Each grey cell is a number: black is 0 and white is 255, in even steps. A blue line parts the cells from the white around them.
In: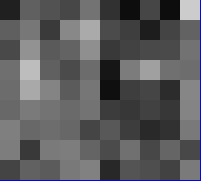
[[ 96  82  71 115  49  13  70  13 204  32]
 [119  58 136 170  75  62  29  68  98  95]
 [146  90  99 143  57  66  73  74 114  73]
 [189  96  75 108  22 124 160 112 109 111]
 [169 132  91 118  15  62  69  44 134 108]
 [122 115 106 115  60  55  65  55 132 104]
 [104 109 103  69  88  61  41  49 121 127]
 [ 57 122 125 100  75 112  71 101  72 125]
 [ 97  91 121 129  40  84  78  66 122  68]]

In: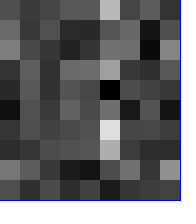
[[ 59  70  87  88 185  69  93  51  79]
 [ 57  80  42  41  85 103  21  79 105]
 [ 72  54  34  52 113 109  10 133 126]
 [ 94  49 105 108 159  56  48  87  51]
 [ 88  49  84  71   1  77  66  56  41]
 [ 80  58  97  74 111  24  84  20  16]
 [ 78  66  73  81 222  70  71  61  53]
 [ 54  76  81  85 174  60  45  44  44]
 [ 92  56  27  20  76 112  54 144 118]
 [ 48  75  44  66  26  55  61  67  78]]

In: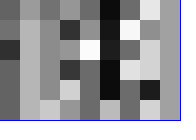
[[155 114 150 107  12 108 231 161  99]
 [182 140  50 145  21 247 143 161 113]
 [182 140 150 251  29 108 211 161  48]
 [182 140  55 107  12 225 211 161  99]
 [182 140 209 107  12 108  28 161  99]
 [182 201 150 107 187 108 211 161  99]]

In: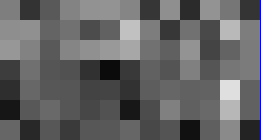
[[ 51  89 131 146 147 133  54 143  43 147 118  52 126]
 [144 100 113  76  97 193 125  55 113  73 185 125 142]
 [130  89 133 144 153 167 113  96 147  68  99 123 151]
 [112  85  81  49  11  57  97  84 128  85 118 123  61]
 [103  87  86  67  68  50  93 102  97  98 223  97  46]
 [ 88 105  86  71  82  23  76 128  96 105 183  97  22]
 [ 40  87  58  87  88 102  72  84  17  95 138  35 102]]

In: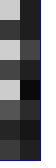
[[ 30 204]
 [ 30  55]
 [ 68 206]
 [ 32  68]
 [ 10 204]
 [ 43  84]
 [ 22  37]
 [ 32  59]]

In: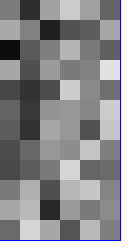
[[ 45 161 203 160 100 124]
 [130  32  82  93 166 170]
 [ 88 127 181 121  96  12]
 [ 80 154 123 129 226 168]
 [ 50  76 204 137 111  71]
 [ 56 147 150 135 204  99]
 [ 49 167 150  81 196  93]
 [104 152 142 195 127  77]
 [ 93 121 214 102 107  73]
 [174  80 182 197 132 123]
 [184  40 154 121 140 166]
 [214 168  84 185 127 106]]
